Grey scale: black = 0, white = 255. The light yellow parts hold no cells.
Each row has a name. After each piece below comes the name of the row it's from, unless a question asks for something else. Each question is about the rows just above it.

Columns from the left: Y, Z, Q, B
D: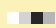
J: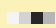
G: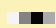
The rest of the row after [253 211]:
[ 38 181]
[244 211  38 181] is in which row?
J
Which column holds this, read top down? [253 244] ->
Y

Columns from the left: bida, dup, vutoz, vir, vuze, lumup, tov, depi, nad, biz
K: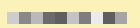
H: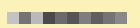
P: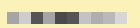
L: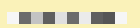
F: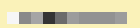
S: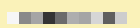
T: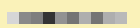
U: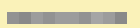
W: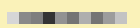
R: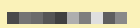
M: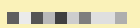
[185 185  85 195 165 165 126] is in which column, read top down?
vutoz
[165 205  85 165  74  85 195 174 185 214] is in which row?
P

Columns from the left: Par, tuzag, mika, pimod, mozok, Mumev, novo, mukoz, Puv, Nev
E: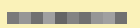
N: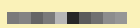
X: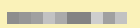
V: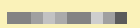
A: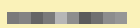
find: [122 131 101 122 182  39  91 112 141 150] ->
N
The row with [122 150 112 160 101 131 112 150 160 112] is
E
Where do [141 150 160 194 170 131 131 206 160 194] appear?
X
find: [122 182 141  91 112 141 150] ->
A
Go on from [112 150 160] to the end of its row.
[112]
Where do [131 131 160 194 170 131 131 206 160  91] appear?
V

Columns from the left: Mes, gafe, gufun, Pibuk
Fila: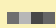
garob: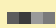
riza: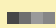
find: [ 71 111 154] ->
riza
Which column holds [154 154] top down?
gufun
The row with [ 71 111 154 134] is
riza
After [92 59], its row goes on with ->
[154 122]
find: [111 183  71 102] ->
Fila
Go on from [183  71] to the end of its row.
[102]

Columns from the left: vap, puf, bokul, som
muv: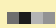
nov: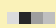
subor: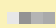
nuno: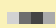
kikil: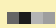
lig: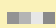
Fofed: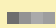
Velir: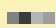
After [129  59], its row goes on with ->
[180 158]
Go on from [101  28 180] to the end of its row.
[158]
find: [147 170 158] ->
Fofed
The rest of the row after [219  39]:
[158 191]
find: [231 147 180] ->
subor

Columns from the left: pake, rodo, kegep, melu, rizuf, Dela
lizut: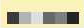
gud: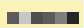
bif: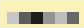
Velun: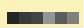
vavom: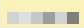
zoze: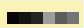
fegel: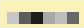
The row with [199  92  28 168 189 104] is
fegel
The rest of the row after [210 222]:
[199 157 210 127]
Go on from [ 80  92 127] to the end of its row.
[37]
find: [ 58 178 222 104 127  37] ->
lizut
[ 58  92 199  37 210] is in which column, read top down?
pake

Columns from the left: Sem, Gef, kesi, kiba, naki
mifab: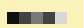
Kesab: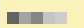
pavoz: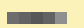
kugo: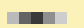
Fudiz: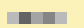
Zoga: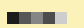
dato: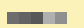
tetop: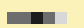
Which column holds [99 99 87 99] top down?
Gef
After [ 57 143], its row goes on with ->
[205]
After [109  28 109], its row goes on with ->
[216]
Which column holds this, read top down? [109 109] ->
Sem
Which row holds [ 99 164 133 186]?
Fudiz
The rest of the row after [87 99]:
[143]
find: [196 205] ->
Kesab

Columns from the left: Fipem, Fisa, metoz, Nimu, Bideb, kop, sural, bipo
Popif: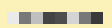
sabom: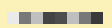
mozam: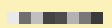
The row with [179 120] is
mozam
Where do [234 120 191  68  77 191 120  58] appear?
sabom
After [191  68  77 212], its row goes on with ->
[120  58]
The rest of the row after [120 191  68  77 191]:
[120  58]
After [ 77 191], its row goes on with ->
[120  58]

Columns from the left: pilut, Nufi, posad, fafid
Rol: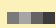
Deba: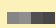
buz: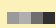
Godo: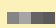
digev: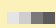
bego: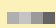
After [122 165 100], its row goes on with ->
[60]
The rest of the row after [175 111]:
[48]
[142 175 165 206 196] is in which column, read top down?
Nufi
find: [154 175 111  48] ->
buz
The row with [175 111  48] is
buz
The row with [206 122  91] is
digev

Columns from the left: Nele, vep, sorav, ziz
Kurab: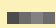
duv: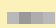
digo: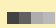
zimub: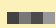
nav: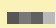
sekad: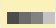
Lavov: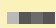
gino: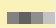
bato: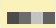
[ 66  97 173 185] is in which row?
digo
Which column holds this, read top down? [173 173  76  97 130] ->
sorav
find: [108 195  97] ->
bato
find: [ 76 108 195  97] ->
bato

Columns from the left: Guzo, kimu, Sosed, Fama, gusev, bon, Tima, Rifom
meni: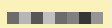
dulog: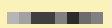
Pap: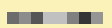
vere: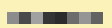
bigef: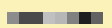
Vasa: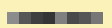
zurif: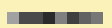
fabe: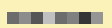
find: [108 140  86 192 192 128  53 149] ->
Pap
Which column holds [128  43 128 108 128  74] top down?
bon
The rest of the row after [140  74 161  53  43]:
[108 149  98]
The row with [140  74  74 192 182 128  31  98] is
bigef
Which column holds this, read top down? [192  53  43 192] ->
Fama

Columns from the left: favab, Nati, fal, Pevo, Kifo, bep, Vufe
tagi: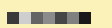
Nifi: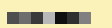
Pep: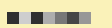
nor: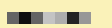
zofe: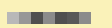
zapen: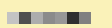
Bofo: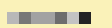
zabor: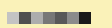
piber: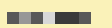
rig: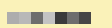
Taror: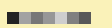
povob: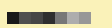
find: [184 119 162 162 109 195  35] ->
Bofo
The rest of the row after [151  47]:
[128]
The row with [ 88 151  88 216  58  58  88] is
piber
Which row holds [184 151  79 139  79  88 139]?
zofe
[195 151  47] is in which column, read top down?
Pevo
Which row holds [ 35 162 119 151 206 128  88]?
Taror
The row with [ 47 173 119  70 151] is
Pep

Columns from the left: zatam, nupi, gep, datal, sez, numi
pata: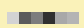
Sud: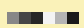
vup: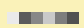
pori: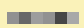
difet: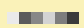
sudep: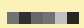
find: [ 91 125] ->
pata
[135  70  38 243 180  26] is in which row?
Sud
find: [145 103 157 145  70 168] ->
pori
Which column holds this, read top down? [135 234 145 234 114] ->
zatam
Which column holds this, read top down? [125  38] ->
gep
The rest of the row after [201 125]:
[81]
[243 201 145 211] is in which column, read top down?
datal

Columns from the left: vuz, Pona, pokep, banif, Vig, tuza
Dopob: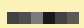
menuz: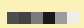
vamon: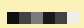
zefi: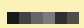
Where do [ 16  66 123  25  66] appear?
vamon
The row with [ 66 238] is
vamon
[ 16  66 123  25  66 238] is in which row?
vamon
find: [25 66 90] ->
Dopob
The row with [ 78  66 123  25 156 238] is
menuz
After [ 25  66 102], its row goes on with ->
[123  47  78]

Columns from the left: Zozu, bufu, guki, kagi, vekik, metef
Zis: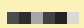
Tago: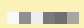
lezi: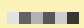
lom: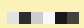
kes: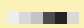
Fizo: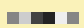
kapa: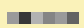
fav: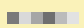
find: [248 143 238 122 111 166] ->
Tago
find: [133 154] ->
kapa
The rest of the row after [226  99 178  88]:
[205  55]
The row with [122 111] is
Tago
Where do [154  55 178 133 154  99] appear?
kapa
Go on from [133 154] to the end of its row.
[99]

